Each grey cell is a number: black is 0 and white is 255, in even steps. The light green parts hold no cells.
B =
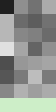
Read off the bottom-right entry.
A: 171
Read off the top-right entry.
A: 171
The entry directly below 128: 100
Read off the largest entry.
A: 224
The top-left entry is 32
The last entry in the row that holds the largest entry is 143
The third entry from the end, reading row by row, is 177
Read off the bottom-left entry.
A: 135
